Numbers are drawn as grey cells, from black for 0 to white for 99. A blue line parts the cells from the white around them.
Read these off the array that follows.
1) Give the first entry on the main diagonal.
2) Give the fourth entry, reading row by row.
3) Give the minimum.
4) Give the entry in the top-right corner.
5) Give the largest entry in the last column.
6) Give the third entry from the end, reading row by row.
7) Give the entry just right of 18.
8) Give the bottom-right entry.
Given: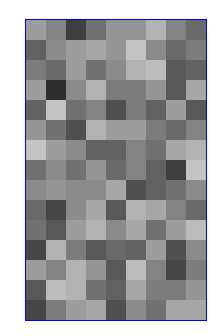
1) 61
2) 44
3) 18
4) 41
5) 76
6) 44
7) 54
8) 65
